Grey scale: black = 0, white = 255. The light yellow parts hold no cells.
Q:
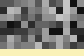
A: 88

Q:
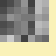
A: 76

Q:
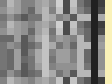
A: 183

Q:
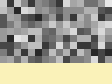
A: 56

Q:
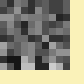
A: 49

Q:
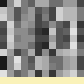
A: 140

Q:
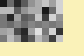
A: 107

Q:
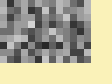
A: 53

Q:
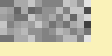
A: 116
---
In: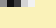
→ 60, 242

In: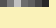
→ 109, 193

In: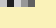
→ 211, 211

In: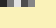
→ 226, 226

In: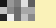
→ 108, 237

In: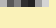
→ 48, 212

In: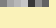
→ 198, 198
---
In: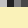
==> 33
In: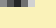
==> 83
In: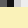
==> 19
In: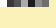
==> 57
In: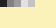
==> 129
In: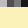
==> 79
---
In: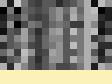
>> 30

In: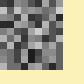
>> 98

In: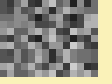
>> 151

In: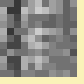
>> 130

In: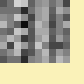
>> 114

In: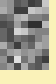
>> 102

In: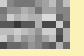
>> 88

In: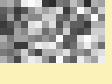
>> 191
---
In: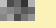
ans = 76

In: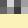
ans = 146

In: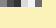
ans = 218

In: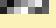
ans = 125

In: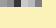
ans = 201

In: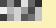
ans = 89

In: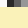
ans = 42

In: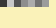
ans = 171
